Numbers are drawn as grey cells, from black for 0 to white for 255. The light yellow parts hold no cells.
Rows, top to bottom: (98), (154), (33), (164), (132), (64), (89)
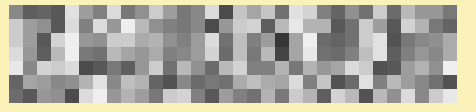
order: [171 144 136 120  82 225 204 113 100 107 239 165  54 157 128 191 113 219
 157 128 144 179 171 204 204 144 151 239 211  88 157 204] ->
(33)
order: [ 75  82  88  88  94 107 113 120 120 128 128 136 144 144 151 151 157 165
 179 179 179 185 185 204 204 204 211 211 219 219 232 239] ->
(132)
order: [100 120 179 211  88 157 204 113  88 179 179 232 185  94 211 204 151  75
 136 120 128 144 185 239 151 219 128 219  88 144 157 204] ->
(154)
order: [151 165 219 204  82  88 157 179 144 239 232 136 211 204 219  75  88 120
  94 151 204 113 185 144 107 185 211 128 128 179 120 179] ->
(132)
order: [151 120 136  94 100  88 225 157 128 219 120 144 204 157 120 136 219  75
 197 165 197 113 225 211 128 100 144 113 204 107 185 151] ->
(98)
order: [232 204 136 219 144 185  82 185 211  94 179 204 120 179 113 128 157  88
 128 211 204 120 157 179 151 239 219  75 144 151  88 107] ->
(89)

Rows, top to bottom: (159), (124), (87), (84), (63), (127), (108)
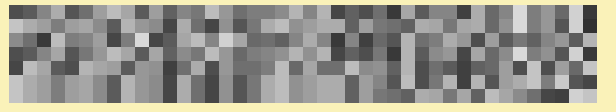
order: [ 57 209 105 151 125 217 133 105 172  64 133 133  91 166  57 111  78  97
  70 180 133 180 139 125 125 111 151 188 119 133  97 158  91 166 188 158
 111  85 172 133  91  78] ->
(159)
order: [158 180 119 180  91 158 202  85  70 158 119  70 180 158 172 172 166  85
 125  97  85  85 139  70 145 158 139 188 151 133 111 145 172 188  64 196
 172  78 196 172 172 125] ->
(127)

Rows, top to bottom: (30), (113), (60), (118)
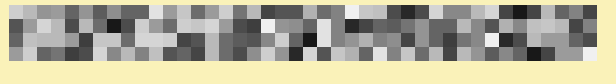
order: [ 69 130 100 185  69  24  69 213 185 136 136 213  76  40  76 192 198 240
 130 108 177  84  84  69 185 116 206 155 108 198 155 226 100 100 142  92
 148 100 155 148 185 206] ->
(30)
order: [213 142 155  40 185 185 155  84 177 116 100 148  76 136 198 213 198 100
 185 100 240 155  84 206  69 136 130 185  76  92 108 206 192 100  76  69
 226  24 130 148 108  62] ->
(113)
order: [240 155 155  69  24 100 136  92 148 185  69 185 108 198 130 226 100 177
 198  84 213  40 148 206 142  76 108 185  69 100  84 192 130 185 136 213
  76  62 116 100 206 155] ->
(118)
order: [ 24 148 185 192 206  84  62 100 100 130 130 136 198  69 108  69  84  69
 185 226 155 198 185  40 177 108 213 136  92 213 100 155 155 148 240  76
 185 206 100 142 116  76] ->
(118)

